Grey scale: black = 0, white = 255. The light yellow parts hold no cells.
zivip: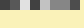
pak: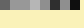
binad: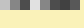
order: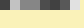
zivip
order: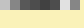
binad

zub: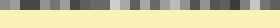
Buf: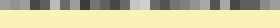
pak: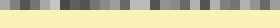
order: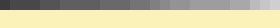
Buf
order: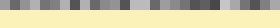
pak
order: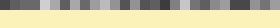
zub
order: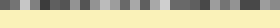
zub
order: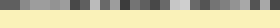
Buf
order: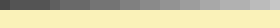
pak

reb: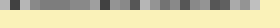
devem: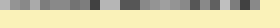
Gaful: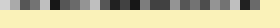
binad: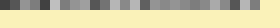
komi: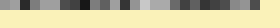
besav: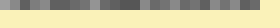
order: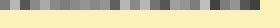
binad
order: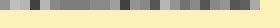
reb
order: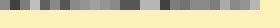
devem
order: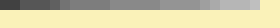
binad

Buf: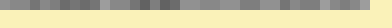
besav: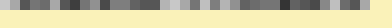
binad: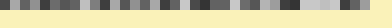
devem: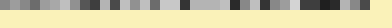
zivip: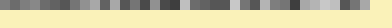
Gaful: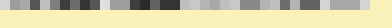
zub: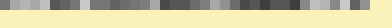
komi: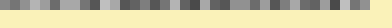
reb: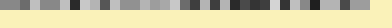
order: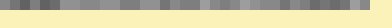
Buf
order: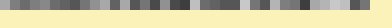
zivip
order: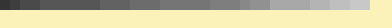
besav
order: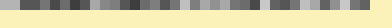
zivip
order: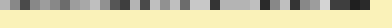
devem
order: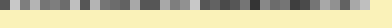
besav

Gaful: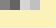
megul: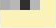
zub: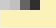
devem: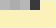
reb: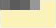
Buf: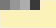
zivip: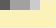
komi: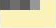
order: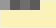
komi
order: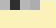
megul
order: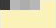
devem

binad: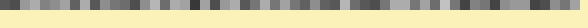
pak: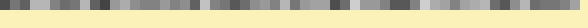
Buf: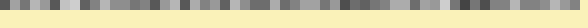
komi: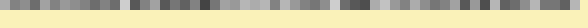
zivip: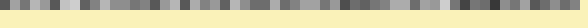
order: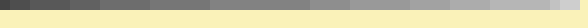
Buf
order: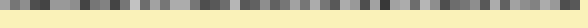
binad
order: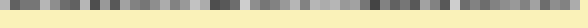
komi
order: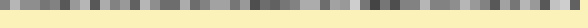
Buf

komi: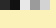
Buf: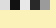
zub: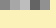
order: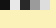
Buf
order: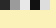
Buf

